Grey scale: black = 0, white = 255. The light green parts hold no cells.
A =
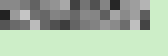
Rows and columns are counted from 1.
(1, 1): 136
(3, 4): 187
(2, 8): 105
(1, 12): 38
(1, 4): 98
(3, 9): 122
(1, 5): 137
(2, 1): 34
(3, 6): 80
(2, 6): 131
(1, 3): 122
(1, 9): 116
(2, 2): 154

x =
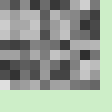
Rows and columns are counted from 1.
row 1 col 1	125
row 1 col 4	55
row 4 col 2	156
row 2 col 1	183
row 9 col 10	102
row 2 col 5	92
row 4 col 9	108
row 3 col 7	188
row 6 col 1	160
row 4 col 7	193
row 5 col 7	57
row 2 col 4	184
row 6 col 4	170
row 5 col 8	174
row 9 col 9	114
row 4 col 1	195
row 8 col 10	154
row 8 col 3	115
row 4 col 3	186
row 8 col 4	76
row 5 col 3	75
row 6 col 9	46
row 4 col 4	186
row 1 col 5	108
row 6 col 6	194

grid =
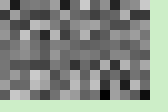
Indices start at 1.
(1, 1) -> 169
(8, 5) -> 170
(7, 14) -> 117
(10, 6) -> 113
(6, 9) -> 127
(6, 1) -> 116
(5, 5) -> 90
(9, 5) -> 161
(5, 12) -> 112
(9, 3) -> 105
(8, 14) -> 115
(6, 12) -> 134
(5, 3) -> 145
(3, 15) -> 155
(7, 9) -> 106
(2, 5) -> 61
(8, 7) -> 128
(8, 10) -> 173
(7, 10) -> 64
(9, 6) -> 101
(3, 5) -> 171
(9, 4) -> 187
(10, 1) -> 91
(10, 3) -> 181
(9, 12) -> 158
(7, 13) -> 179
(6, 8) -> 116
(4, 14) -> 157
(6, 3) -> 141
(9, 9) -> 117
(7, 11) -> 173
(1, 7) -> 28
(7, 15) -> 168

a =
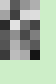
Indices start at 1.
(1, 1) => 204
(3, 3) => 111
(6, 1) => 58
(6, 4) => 20
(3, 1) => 42
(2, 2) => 64

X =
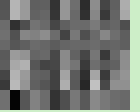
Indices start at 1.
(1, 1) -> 84
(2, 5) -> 102
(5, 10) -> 108
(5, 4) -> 107
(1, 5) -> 96
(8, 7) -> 163
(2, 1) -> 86
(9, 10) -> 193
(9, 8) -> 89
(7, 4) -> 86
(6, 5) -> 105
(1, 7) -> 149
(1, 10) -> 141
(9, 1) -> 57
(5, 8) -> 104
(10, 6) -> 51
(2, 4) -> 98
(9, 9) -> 39
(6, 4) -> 101
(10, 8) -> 120
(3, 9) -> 106
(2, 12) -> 100
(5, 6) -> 92
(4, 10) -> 106
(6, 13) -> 140
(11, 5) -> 108
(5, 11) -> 99
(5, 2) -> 86
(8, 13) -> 148
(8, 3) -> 154
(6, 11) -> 57
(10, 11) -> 120
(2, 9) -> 48
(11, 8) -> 119
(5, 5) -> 102
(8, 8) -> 91

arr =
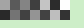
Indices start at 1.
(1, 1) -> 164
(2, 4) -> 148
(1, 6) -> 44
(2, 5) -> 66

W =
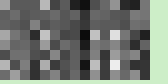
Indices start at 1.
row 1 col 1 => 163
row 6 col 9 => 61
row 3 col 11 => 90
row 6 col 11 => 54
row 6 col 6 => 134
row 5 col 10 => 122
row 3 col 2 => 91
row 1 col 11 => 104
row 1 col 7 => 91
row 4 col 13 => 118
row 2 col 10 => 104
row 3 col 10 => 94
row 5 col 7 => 108
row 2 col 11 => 99
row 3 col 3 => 81
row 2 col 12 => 87
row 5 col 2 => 101
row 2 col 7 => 86
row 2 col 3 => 86
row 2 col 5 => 95
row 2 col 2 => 108
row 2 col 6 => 106
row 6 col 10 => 128
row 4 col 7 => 70
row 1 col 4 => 90
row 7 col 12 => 237
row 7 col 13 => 95
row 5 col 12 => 134
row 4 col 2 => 117
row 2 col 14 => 122
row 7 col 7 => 82
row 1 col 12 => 147
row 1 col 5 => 184
